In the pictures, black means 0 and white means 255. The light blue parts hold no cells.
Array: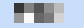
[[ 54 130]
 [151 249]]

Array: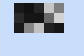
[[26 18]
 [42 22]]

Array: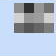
[[140  49]
 [209 151]]

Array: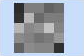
[[ 44 126]
 [ 51 183]]

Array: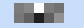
[[124 135]
 [119  97]]

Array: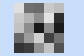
[[223 111]
 [202 180]]

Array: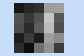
[[23 38]
 [82 55]]

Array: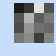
[[ 27  56]
 [ 84 180]]

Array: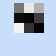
[[119 232]
 [ 13   6]]
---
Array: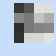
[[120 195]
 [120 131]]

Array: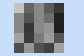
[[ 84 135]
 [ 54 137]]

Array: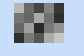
[[102 168]
 [158  41]]

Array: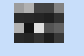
[[ 40  37]
 [ 20 223]]

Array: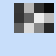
[[ 98 236]
 [217 137]]

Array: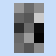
[[ 87 202]
 [107  14]]
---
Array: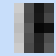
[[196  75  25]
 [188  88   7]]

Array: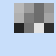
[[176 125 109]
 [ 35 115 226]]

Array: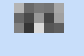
[[103  74 152]
 [128  53 218]]

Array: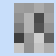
[[145 180  74]
 [123 179  83]]

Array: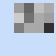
[[204 114 169]
 [127 169 168]]

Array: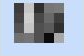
[[ 67 206  72]
 [ 82 197  80]]
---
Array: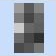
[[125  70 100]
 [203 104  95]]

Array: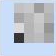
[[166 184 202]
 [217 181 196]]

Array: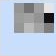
[[156 161 147]
 [150 186 163]]

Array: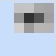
[[150  50  84]
 [207 154 182]]

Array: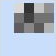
[[115  65 114]
 [ 93 136  91]]

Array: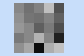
[[144 117 112]
 [151 136  95]]

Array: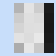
[[204 223 219]
 [212 222 223]]

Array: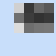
[[111  61  50]
 [220 110 117]]
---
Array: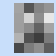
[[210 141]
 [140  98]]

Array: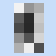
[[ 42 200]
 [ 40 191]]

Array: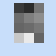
[[127 141]
 [107 119]]

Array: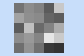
[[143 138]
 [192 106]]

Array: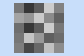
[[149 202]
 [ 55  92]]

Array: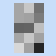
[[161 123]
 [100 190]]

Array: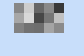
[[216  71]
 [113 110]]

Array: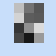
[[ 93  89]
 [144 219]]

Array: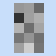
[[159 175]
 [110 164]]
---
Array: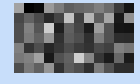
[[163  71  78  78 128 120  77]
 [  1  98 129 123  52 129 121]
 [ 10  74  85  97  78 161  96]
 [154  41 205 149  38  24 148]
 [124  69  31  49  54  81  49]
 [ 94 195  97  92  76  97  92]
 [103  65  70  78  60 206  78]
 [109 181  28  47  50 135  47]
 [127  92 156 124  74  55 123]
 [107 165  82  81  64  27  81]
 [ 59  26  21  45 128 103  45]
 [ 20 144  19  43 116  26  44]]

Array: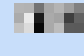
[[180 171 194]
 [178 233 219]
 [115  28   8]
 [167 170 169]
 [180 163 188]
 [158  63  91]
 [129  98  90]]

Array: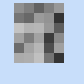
[[143 117 195 162 108 171]
 [126 104 179 125 163 174]
 [ 98 155 182 162 182 192]
 [127 147 152  60  78 116]
 [152  51  92 138 160  52]]

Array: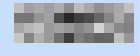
[[191 119 167 199]
 [160 117 184 133]
 [169 148 194 175]
 [158 161 153 154]
 [172  77 162 112]
 [140  39 152  62]
 [187  64 136 125]
 [168  76 147 113]
 [143 103 211 100]
 [155 134 169 103]
 [169 171 137 189]
 [193 135 130 151]]

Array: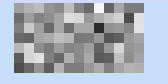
[[160 110 126 107 183  93  77]
 [178 157 202 100 215 214 103]
 [189 131 159 164 141 225 147]
 [149 141 106 171 122 128  95]
 [139 165 167 190 156 104 179]
 [189 220 111 181 133 175 125]
 [132 215 167 121 139 138 124]
 [106 152 167 123 158 169 153]
 [246 174  43 151  99  90 170]
 [100 193 145  86 151  96 130]
 [167 208 152  97 213 193 164]
 [125  76 134 153 148 142 179]
 [123 224 227 165 156 163 175]]

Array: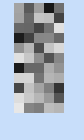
[[164 161 104  28 147 224  27 212  71 221 231]
 [ 90 105 102  66 182 199 104 213 194 201 133]
 [158 196  69 135  77 142 104 116 163 182 125]
 [ 23 191 115 136 195  83 173 181 127 154 188]
 [111  67 224 105 217 135 147 173  52  85 181]]
